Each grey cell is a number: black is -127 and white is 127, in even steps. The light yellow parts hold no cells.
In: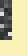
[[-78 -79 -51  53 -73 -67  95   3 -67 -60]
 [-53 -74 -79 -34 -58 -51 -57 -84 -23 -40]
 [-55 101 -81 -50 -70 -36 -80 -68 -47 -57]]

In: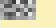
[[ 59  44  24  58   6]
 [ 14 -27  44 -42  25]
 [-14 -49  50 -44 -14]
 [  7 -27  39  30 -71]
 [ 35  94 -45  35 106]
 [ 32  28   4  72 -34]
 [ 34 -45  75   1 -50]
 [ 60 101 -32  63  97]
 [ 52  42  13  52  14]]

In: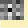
[[  23   37  -35   39  -36]
 [ -15   17   -9    2  -35]
 [  60   99 -120  102  -41]
 [ -27   -8   21   -9   -5]
 [ -70   80  -18   39  -77]
 [ -15   24    7   -6  -25]]

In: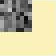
[[  20   45   46   10  -71    1   37  -92]
 [ -22  -17  -10  -35  -35   11   17   -7]
 [  12  -24  -22   -8  -44   68   31   38]
 [   5    1   12    8    9  -81  -33  -63]
 [ -88  -39  -24  -84  -38    0   13   11]
 [ -95  -18  -16   -6  -97  -16  -49  -36]
 [  -5  -66 -108 -120   11  -29  -40  -45]
 [ -12  -68  -61    2   33  -45  -74   41]]

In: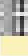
[[ 17  72  58  51  25  97  43  65  34]
 [ 53  35  39  41  50  34  44  37  47]
 [ 45  30  32  34  41  38  37  31  39]
 [-12  -7 -13 -15 -15  60 -16 -10 -16]
 [  5  84  65  53  18 118  42  75  30]
 [-79 -45 -63 -70 -80  92 -76 -55 -79]
 [ 30  99  83  74  42 107  64  91  53]]

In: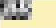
[[  66   18  -30 -100  -41]
 [ -27   42   72   19   -6]
 [ -17   -3   25   58   42]
 [-106   25   86   98   41]
 [ -22  -28   42  -98  -44]
 [ -86    8   74  114   94]
 [ -56  -17   82  -15   27]
 [  74   44  -33   83   39]]

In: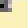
[[ -24 -122  -10]
 [ -25  -31  -33]
 [   2   76   45]]
